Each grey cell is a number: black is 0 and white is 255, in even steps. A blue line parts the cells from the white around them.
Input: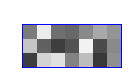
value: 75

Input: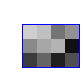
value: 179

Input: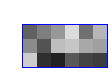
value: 168

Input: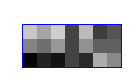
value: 96

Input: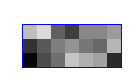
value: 104

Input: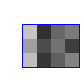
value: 115

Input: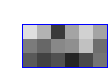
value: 193

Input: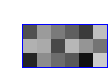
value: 149

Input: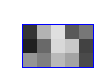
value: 200

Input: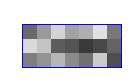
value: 72
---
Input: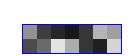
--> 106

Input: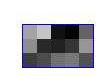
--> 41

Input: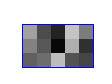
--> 88

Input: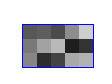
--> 162

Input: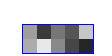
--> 232

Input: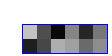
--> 71

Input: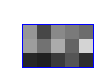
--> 114

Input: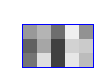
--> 166
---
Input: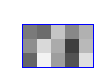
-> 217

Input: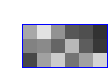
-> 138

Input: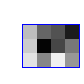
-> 4

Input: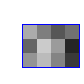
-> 203

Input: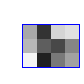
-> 94

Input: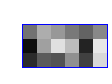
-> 160
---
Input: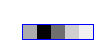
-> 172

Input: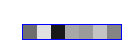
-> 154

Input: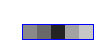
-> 137

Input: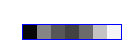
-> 107

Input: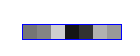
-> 132

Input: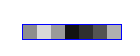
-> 141

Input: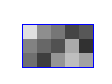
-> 118
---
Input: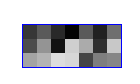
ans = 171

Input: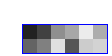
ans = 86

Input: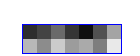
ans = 170

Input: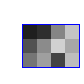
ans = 139

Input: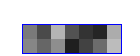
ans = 66

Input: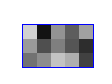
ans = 127
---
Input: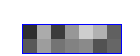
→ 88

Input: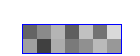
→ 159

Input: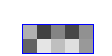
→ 99

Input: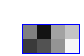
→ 58

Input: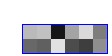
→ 104

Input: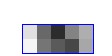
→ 245
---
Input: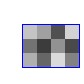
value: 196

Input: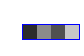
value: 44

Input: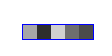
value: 167

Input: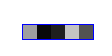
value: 159

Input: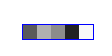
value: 90

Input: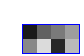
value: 26
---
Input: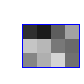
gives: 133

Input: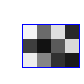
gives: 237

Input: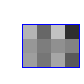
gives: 158

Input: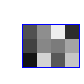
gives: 20

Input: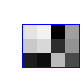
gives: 29

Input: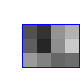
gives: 155

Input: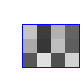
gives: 87

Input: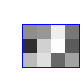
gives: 187

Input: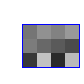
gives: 56
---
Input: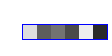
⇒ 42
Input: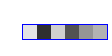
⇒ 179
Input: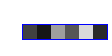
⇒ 42
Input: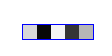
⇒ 183
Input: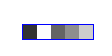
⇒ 205
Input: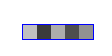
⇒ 146
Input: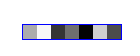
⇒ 76
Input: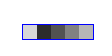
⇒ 183
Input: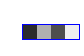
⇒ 239
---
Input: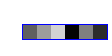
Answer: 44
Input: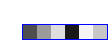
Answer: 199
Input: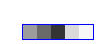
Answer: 247
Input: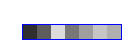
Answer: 175
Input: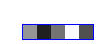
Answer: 80
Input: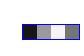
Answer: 117
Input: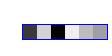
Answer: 160
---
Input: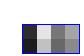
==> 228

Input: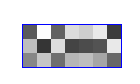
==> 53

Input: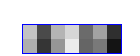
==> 74

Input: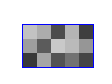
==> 91

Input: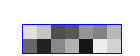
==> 196

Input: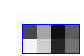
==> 164

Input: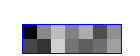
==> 136

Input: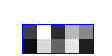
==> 253

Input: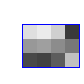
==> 159

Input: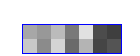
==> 152
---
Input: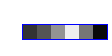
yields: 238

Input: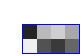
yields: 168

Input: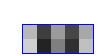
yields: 70

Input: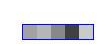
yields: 64

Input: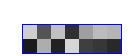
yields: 48

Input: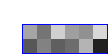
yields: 159
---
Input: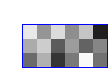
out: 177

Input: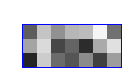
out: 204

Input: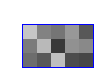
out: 88

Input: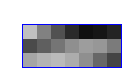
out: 179

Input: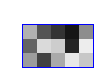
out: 66

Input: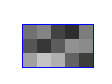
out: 195
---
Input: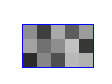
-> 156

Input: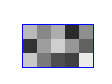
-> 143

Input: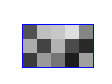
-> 133

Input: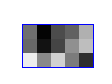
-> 176

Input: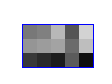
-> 211

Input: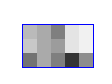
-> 241

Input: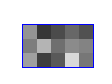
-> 81

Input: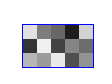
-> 210
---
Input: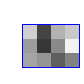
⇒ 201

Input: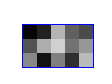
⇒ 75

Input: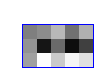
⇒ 176

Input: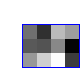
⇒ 158

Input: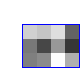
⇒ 99

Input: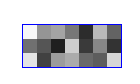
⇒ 99

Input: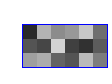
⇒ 111

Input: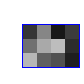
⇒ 60
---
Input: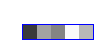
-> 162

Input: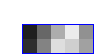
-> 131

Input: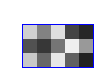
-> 104

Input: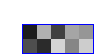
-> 43

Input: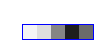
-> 222

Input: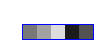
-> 162

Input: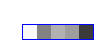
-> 130

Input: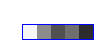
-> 140

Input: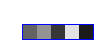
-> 147

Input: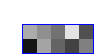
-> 164
